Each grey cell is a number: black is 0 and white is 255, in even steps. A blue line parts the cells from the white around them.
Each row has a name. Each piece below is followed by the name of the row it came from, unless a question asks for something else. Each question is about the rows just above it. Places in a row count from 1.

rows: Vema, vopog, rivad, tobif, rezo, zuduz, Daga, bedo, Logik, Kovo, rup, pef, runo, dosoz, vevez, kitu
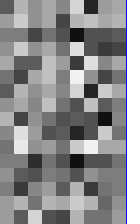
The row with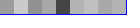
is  vopog
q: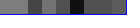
rivad
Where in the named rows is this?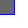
vevez, 8

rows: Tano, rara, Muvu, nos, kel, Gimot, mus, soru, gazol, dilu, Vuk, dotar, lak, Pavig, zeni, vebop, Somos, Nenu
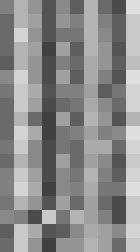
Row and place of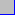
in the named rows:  kel, 10
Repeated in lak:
[128]
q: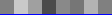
lak
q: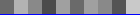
dotar

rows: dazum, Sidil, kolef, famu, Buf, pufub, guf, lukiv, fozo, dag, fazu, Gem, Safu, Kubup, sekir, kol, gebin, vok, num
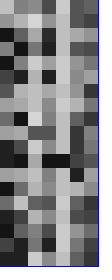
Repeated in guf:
[191]
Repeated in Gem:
[20]
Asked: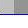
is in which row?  guf
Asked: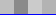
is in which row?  lukiv
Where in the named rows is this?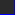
kolef, 4

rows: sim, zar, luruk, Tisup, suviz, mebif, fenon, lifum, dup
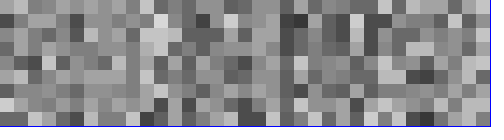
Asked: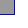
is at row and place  lifum, 5
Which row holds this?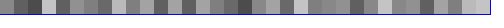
suviz
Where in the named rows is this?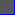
luruk, 6
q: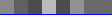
luruk
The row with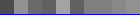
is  fenon
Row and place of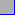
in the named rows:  Tisup, 11
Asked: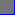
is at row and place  dup, 32

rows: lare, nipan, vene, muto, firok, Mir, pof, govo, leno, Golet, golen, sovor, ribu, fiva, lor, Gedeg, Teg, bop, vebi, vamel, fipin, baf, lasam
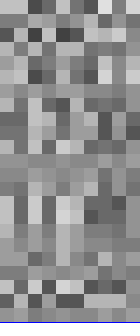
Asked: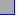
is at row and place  nipan, 3
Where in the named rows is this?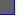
baf, 1

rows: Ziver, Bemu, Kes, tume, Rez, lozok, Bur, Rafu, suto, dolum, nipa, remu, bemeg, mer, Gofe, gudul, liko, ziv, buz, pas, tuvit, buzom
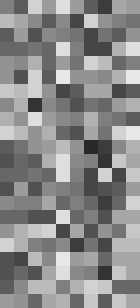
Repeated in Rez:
[103]
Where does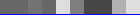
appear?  tume

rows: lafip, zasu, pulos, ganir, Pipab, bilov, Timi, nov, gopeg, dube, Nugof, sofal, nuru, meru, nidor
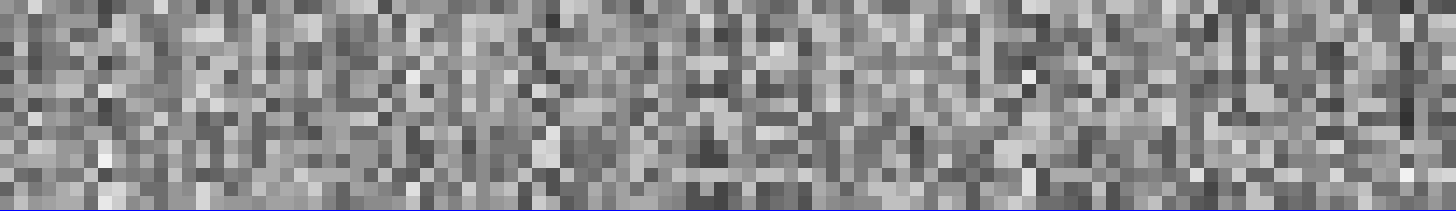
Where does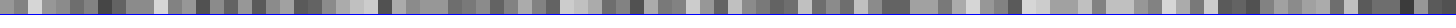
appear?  lafip
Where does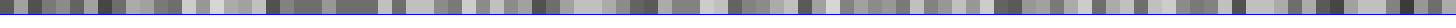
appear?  nov
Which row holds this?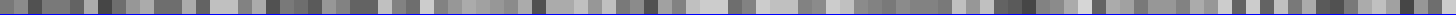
Pipab
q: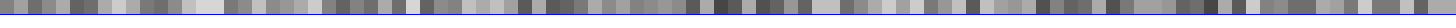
pulos
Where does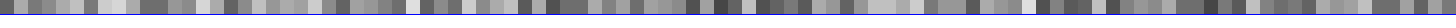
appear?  meru
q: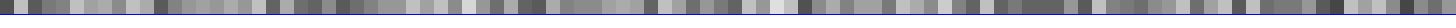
ganir
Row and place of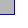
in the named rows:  gopeg, 67

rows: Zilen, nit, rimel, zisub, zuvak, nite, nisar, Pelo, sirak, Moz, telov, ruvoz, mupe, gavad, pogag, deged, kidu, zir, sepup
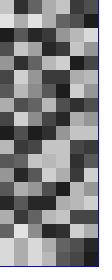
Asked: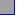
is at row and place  zisub, 3
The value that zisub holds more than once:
[196]
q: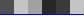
zisub
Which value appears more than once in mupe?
[207]
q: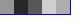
mupe
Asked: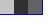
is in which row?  Zilen
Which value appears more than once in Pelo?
[79]

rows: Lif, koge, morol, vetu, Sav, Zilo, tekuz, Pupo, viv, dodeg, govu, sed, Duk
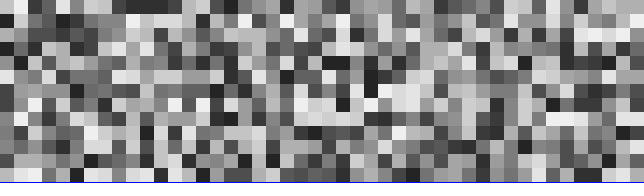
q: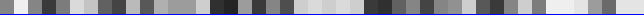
viv
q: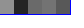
tekuz
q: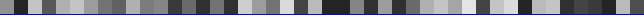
Sav
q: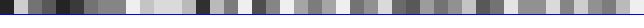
koge

